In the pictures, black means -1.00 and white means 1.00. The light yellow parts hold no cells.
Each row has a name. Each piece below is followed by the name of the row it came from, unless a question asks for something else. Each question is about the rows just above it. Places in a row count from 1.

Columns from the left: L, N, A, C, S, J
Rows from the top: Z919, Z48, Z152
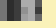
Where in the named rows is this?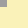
Z152, 4
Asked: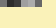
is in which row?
Z152

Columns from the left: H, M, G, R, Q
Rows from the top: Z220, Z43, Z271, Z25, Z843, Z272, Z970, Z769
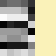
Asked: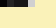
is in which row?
Z25
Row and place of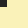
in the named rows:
Z25, 2

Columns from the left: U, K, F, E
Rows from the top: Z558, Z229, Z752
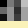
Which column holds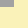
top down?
E
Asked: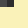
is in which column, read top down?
F
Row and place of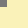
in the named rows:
Z558, 2
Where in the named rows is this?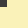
Z752, 3
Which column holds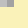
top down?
E
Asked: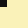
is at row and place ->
Z752, 1

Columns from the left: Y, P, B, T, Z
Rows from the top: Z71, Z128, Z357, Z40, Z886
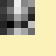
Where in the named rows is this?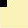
Z40, 2
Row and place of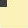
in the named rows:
Z128, 1

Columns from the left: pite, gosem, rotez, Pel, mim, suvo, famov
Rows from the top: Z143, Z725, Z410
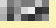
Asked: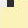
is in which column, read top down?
mim
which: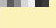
Z725
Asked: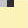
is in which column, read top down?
suvo
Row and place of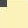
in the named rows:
Z410, 4

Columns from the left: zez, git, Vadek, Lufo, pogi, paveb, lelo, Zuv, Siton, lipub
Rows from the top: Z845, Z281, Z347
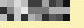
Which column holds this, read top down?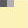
Siton
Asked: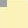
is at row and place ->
Z845, 7
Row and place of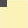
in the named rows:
Z347, 9
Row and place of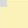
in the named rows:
Z845, 3

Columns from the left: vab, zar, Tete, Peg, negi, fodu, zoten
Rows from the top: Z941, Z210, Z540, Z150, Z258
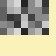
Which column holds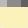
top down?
fodu
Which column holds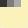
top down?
zar
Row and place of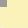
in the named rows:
Z258, 5
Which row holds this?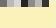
Z941
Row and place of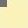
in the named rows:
Z941, 1

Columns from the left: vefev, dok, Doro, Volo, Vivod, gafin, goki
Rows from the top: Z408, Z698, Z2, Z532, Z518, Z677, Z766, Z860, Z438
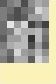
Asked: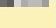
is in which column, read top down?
Volo
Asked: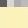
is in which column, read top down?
Volo
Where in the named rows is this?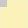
Z518, 3

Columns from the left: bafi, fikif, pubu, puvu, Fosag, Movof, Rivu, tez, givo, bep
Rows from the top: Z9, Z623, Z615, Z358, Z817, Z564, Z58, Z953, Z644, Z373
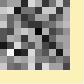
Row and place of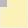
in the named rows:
Z358, 10
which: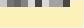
Z373
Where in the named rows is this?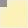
Z817, 10
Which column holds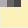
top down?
bep

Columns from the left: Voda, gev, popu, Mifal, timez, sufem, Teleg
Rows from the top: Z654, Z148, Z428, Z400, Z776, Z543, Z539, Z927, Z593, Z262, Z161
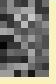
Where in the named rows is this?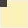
Z654, 3
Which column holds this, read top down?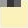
popu
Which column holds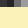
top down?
Voda
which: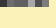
Z927
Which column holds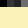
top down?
Voda
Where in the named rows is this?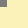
Z927, 7

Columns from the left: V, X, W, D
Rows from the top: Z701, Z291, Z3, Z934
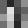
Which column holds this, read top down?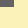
V
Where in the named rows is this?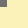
Z934, 1
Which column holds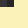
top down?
W
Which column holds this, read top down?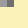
V

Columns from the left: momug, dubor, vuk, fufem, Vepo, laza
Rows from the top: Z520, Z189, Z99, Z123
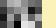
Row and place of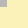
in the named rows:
Z520, 3
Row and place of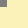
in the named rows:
Z123, 2
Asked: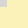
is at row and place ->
Z123, 5
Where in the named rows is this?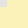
Z123, 4
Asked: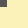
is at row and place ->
Z123, 6

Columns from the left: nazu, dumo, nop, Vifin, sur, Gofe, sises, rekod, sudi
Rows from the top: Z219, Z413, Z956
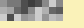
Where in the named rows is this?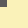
Z413, 9
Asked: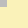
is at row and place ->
Z956, 8

